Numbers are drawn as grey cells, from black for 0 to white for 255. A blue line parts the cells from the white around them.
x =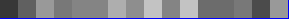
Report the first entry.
55
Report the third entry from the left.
153
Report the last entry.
153
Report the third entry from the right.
120

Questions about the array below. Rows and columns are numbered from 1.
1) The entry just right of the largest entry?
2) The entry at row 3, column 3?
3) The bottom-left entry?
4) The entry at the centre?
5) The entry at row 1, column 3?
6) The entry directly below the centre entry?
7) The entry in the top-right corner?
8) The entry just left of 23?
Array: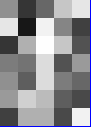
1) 198
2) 254
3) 64
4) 220
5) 103
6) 220
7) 230
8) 230

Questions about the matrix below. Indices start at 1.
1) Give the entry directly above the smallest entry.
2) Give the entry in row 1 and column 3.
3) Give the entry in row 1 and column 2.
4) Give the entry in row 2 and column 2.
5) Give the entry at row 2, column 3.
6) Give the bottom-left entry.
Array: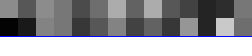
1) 140
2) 140
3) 87
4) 25
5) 131
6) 3

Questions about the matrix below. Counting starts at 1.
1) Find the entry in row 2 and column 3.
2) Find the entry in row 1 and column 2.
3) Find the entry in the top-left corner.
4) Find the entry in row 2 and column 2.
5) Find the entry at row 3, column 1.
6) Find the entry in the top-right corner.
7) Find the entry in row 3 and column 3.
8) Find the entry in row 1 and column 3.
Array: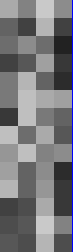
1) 181
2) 130
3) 170
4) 65
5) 109
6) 140
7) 109
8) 201

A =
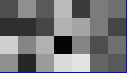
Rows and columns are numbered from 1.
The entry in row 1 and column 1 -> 78
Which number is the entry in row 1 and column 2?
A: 143
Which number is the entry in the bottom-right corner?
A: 89
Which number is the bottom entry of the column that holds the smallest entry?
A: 218
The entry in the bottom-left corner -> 143
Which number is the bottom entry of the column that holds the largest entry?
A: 227
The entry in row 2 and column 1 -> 47

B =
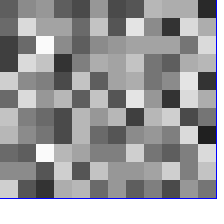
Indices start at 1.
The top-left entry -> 94
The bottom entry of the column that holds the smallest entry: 117
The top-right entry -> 41
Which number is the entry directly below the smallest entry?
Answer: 218
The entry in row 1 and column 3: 151
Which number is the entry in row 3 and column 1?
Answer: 63
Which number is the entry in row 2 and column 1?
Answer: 106
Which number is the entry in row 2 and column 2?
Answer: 218
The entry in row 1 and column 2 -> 139
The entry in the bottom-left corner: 207
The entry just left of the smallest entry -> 218

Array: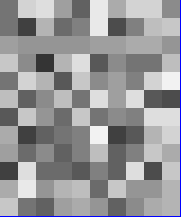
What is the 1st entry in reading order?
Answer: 116
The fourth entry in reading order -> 159
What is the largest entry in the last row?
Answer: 199
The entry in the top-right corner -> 139
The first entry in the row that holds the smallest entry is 199
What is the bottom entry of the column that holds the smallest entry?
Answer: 97
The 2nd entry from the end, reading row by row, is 171
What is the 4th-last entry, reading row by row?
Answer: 97
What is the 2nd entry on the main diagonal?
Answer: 64
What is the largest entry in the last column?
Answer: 242
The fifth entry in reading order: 97
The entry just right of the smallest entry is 180
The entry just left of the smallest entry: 139
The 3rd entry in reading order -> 222
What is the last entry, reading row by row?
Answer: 180
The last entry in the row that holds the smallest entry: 190
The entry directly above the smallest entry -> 149
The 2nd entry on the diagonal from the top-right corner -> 190
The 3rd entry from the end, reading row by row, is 139
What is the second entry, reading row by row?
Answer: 211
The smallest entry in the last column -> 76

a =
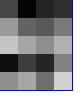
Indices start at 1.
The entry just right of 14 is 60
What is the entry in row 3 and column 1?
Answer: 196
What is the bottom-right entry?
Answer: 208
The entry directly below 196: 14
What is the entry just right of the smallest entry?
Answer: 37
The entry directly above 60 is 166

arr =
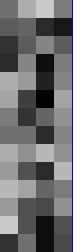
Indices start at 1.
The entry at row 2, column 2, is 101
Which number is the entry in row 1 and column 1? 112
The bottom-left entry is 51
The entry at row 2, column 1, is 92
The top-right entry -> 123
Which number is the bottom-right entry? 72
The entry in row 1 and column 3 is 202
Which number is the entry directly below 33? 3
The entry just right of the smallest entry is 164
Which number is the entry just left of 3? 63
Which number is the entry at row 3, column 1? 51

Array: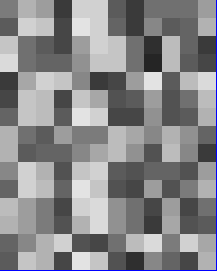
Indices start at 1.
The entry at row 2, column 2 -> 209
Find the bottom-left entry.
91
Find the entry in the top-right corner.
157
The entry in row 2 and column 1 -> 91
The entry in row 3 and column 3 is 91
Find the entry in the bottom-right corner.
178
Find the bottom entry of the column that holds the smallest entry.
135
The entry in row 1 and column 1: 123
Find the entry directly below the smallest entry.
227
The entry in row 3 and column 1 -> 197
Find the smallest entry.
37
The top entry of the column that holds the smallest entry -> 112
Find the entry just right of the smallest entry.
188
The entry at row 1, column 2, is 178
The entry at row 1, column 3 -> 157
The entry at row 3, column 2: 112
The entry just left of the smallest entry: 112

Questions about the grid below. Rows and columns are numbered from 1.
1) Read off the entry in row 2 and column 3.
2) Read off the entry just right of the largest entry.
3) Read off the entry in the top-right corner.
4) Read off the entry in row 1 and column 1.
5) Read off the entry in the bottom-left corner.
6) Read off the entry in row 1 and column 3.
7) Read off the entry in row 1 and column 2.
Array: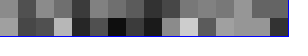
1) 80
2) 91
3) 100
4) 139
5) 160
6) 139
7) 80

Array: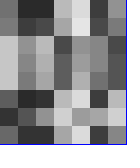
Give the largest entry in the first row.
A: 219
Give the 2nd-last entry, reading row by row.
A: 61
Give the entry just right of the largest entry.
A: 73
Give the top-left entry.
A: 113
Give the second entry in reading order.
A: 42
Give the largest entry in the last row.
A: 219
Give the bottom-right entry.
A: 134
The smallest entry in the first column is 51
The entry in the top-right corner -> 146
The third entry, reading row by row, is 42
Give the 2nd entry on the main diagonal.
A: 61

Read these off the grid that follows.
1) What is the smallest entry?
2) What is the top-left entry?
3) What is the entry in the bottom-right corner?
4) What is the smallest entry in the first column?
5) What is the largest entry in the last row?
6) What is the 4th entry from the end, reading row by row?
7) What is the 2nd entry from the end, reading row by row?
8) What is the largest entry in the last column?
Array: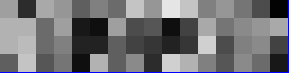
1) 3
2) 159
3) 24
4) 95
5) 208
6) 86
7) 107
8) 169

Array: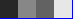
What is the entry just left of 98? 135
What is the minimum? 39
